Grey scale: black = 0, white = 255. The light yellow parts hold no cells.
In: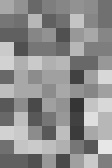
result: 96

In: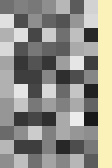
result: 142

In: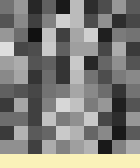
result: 144

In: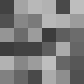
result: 129

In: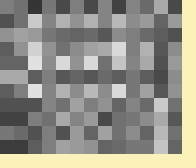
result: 60

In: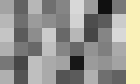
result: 176

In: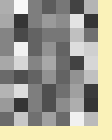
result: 106

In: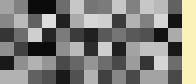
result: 178

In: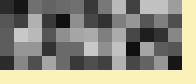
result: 43
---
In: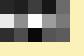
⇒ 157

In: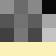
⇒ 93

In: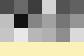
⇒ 118

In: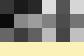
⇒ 76

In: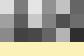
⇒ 80

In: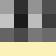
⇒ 189

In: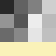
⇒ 237
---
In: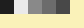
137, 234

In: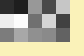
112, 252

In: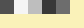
190, 245

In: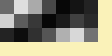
7, 222

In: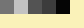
83, 194

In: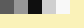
15, 248

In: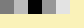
2, 227
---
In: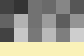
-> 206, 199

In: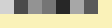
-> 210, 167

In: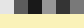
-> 229, 150

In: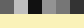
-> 190, 147

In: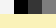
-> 244, 125

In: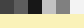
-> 243, 194
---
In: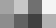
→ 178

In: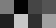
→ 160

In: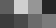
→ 123

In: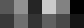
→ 22

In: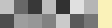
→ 118

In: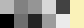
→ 235

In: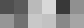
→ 165

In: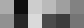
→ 117

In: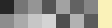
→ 91

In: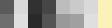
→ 223
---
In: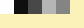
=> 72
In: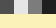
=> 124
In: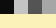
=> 84
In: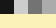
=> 115
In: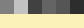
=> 65
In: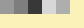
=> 56
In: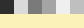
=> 122
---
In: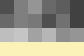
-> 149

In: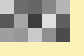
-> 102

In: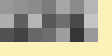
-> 139

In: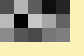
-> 93

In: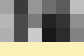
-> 150

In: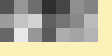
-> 110

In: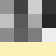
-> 206

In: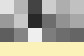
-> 67

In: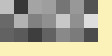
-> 164

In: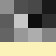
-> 72
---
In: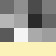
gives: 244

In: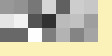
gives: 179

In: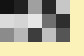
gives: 61

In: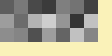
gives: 100

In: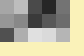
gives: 224

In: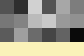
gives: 69

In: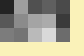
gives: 186
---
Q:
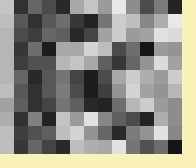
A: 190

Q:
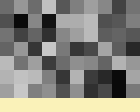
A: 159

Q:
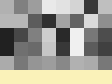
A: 171

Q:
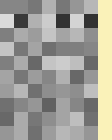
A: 150

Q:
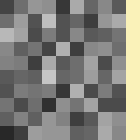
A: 40

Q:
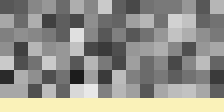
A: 167

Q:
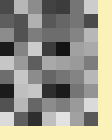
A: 218
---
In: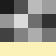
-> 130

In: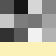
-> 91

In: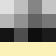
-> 78

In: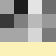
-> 166

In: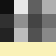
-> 189

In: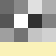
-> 115
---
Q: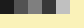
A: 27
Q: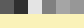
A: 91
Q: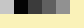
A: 198
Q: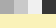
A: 170
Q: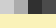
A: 207
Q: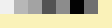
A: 240
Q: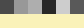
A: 74
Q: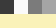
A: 58
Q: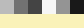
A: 187
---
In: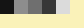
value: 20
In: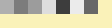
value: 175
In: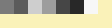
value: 122
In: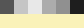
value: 85
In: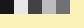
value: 23
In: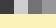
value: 60
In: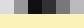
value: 221
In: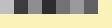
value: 191
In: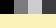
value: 2
